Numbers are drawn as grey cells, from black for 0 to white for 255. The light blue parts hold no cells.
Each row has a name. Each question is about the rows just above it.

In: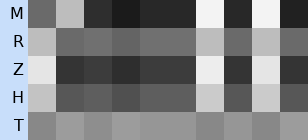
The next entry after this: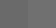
[100]
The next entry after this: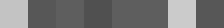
[203]
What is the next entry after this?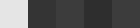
[60]
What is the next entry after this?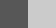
[87]
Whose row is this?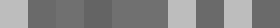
R

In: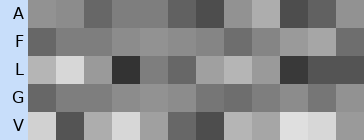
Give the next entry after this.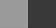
[84]
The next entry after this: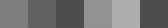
[97]
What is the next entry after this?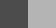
[166]
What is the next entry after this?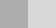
[160]
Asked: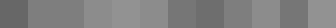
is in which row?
G

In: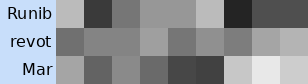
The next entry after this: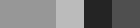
[79]
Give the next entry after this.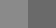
[71]

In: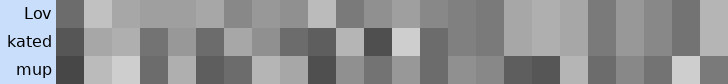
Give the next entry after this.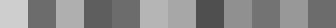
[144]
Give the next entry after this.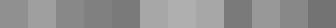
[181]
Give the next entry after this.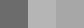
[79]
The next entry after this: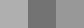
[108]

